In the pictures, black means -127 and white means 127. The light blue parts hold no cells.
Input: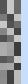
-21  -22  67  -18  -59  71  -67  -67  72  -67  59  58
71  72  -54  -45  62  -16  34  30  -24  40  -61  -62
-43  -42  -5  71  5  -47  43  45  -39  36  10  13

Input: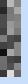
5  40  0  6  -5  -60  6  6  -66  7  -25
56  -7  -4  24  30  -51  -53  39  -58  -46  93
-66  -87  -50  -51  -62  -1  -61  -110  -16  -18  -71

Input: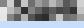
80  67  31
-15  -75  -7
-39  -48  -16
20  -56  72
56  -34  -13
4  -58  -82
29  -28  -73
-16  3  -42
70  -79  51
-49  25  -35
79  59  5
5  104  102

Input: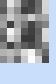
85  82  41  4  89  85  10  -23  -52
-20  -14  31  -15  -31  -24  -27  28  81
-61  -55  79  -59  -64  -69  -53  116  125
-41  -65  28  -8  -43  -69  -34  90  72
49  13  40  37  64  47  -2  38  -20
100  58  76  -62  115  87  -62  59  45
-21  -35  22  34  -9  -36  4  51  12

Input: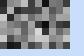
-66  46  34  -77  15  67  -58
-13  -14  36  -65  -21  20  1
-7  -40  -13  -2  34  11  -59
-110  30  32  -114  -77  69  42
21  -54  15  -71  87  73  -25
-66  -63  -16  36  25  44  -57
61  -61  46  -33  -26  -10  20
21  -85  10  -12  38  1  -96
10  49  -84  2  15  -48  -105
-90  -73  74  39  26  73  -45

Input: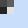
-32  97
-56  -92

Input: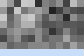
14  -55  -19  -44  -50  -23  -1
60  -46  14  -39  -34  -15  33
-61  -20  -85  -41  3  36  -16
15  -62  -15  -31  -42  -12  8
-13  -93  3  -41  -74  -10  -12
0  7  -36  -45  -20  -30  8
-81  32  11  -10  13  13  5
68  19  73  49  -3  -53  6
73  -8  61  49  7  -38  -15
-55  72  15  12  25  16  -12
25  -51  -28  -18  8  -9  -27
66  23  73  38  -23  -56  15
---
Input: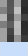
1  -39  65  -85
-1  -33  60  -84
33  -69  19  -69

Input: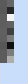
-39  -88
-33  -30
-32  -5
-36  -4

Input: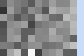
-76  29  -5  -32  14  1  -41  48  33  29  59
-51  12  20  31  -57  -9  0  10  28  19  57
-37  22  31  -33  37  6  9  33  28  7  -29
-53  37  65  -39  119  -64  6  17  34  -31  -34

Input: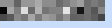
-120  38  -1  93  -21  50  -11  1  2  100  -19  -106  -17  -41  5

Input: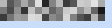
-7  -52  15  -75  67  9  48  -26  1  75  85  16  56  -26  -101

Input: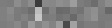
0  10  -4  -8  -18  60  -17  1  -21  -19  -6  -12  7  15  -2  -23
-2  0  8  -5  25  3  16  3  28  -53  34  -9  -2  -2  -6  -1
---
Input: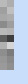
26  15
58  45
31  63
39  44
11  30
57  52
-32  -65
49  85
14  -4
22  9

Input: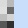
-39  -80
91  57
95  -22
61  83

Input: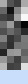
55  -63  -57  95
44  -44  -66  41
-24  -109  3  82
-60  -74  35  119
-20  26  -70  -121
-47  -20  -43  -85
1  -75  -54  -5
-44  -80  -12  -8
-90  22  27  -28
24  -26  -65  -10

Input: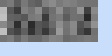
-12  -4  -26  -6  -22  -23  -11  3  0  -22  -16  -12  -6  -10
-12  -5  -36  -7  -26  -33  0  11  -5  2  -1  -10  -12  -13
58  -38  -66  0  -11  12  -37  -16  14  -23  -14  20  -63  9
65  -28  -32  -40  -6  -1  -69  -12  -4  -35  -14  -16  -87  -1
9  -18  -81  -13  -84  -41  -50  -21  14  -10  9  -45  -26  17
63  -45  -60  -31  -76  -39  -71  -35  26  -13  7  -52  -73  -14

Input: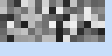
-8  -88  26  28  34  -5  61  59  -95  97  -43  -24  5  13  -23
48  -25  -74  93  66  -29  83  -13  24  -86  67  -30  1  -30  -23
66  -8  20  -10  55  -35  98  -88  111  -1  -30  -14  108  2  13
-63  -78  -6  64  57  67  -13  -24  -44  -88  86  24  105  67  -7
-42  107  -14  -95  59  5  -15  113  -83  91  110  -25  -94  92  101
-23  39  50  66  -17  26  -8  9  -95  -43  78  -80  -18  -45  -92

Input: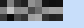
-69  -117  -55  -75  30  39  -76  -93  -89
-101  1  -76  -95  18  -2  -106  -112  -110
3  68  12  17  -52  -20  21  35  33

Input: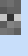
-11  -16  -33
-23  -16  -29
-41  -29  -30
69  -76  75
-35  3  -5
